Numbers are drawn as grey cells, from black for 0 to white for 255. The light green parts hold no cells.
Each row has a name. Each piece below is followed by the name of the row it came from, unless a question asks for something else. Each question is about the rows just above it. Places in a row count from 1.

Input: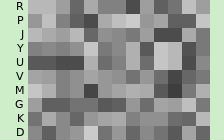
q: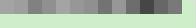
V
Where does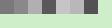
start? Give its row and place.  Y, 6
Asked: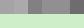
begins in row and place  K, 6
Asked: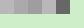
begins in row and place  J, 1

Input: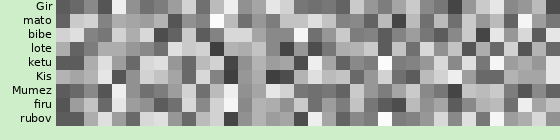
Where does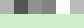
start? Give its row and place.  mato, 8
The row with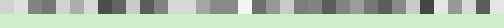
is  bibe
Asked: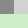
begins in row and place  firu, 11
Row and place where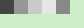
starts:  Gir, 29

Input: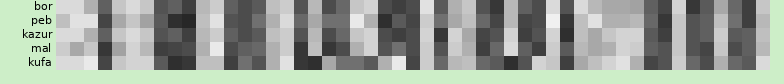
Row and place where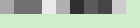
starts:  peb, 19
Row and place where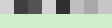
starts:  kazur, 33
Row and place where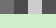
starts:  mal, 25
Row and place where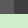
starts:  kazur, 43
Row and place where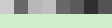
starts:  kufa, 27
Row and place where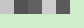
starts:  kazur, 45
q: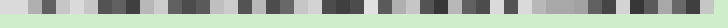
bor

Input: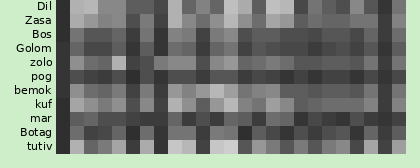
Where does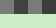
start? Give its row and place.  bemok, 5
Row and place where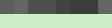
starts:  mar, 2
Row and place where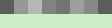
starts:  kuf, 11
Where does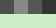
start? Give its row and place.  Dil, 21
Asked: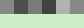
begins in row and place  Zasa, 5

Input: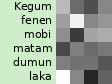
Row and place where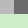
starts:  Kegum, 1
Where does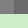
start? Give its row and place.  matam, 2
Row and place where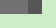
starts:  dumun, 2
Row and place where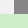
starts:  fenen, 2
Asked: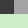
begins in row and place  mobi, 2
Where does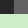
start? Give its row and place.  laka, 3
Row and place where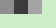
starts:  mobi, 1

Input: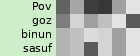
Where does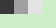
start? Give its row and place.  Pov, 4
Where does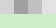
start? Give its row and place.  goz, 2
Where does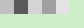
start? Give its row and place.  sasuf, 2

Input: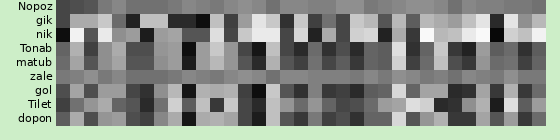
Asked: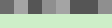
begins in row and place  matub, 1
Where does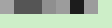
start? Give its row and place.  matub, 5
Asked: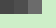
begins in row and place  Tilet, 21
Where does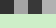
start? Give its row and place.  gol, 30
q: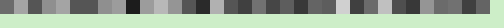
matub

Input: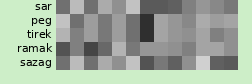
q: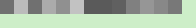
sar
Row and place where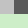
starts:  sar, 6
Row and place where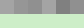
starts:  tirek, 8
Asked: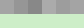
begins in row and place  peg, 8
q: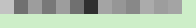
peg
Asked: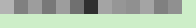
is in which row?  tirek

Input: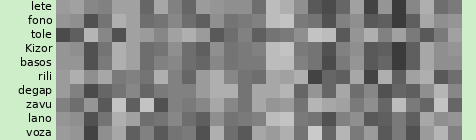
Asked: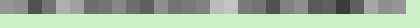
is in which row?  fono
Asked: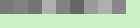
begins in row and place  rili, 5

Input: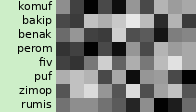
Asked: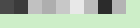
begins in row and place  bakip, 1
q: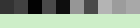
perom
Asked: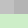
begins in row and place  puf, 2
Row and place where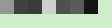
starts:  benak, 2

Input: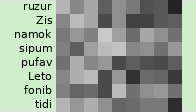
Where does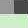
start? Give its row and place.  pufav, 4
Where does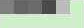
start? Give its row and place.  fonib, 1
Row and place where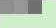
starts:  fonib, 7
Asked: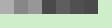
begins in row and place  pufav, 2
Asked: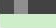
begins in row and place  Zis, 4
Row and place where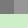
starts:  namok, 1

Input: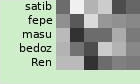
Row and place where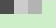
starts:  bedoz, 3
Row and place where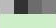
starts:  Ren, 2

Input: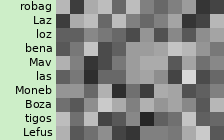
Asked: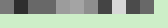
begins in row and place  las, 2
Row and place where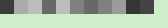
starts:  robag, 2

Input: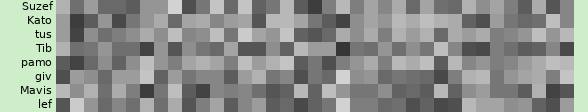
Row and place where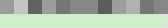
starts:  giv, 6
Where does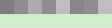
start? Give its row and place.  tus, 5

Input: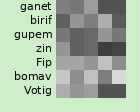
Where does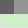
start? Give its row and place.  birif, 1
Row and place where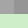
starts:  Fip, 2
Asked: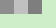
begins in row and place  bomav, 2

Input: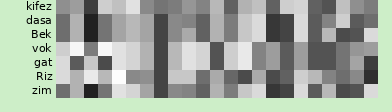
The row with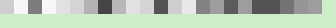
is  vok
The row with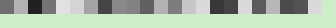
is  zim
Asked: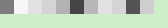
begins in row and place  vok, 3
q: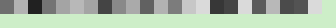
Bek
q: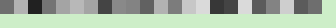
dasa

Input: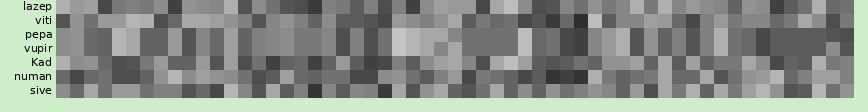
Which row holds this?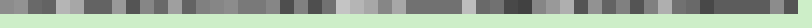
vupir
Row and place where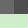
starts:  Kad, 4
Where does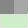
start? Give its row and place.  vupir, 28
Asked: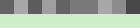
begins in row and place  Kad, 43
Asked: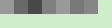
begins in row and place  viti, 44

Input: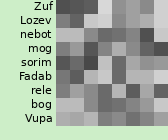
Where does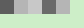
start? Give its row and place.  Fadab, 2
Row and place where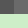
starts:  sorim, 1
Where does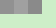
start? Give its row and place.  Zuf, 5
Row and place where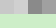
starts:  Lozev, 3
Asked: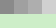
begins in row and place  Lozev, 5
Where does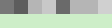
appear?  Fadab
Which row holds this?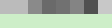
nebot

